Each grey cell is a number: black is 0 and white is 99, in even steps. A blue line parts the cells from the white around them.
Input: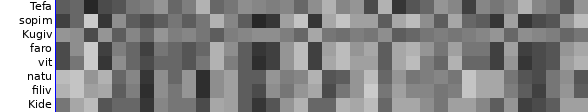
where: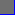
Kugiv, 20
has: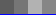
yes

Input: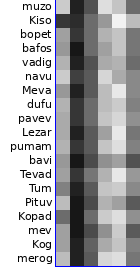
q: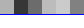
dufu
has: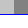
yes
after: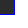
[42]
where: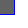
Kog, 2

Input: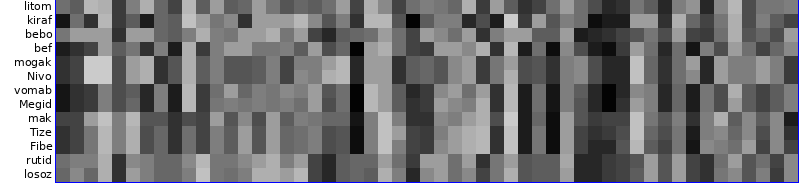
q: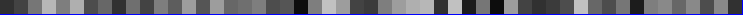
Tize
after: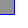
[15]
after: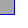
[15]
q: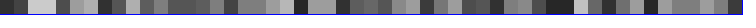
mogak
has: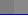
yes
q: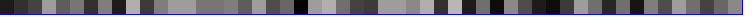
bef

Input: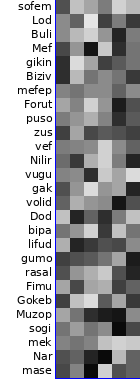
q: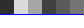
gikin
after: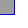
[45]
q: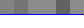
mefep
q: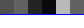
Nar
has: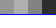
yes
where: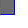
Nilir, 0

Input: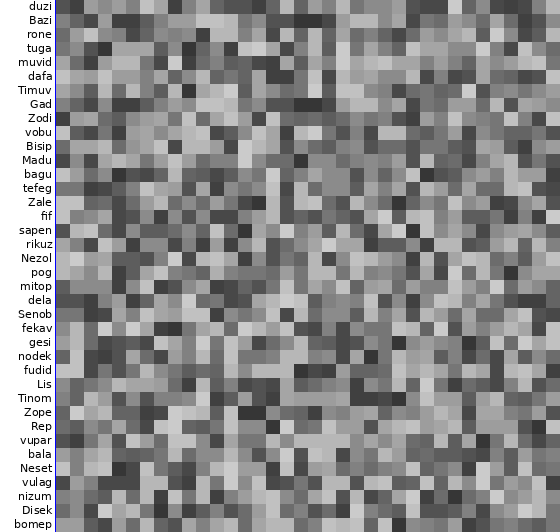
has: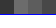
no
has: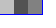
no
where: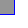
Bisip, 5
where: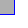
pog, 11

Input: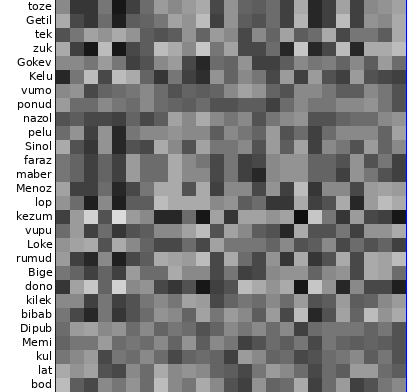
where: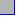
Getil, 17
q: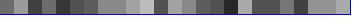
vupu
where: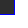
Kelu, 10
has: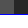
yes
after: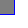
[39]

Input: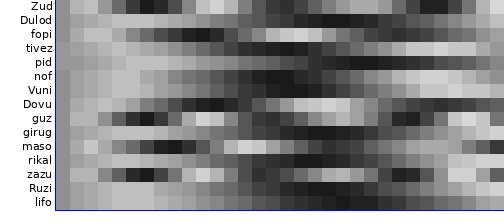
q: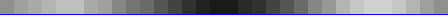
nof
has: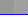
yes

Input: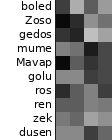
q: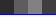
ros
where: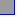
boled, 3
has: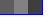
yes
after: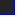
[74]
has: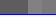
yes
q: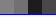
mume

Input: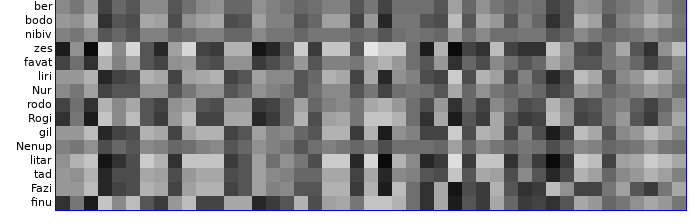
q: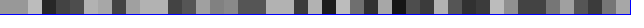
Fazi
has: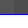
yes
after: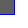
[26]

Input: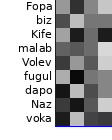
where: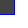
voka, 2
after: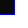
[46]
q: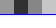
Fopa
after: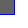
[34]

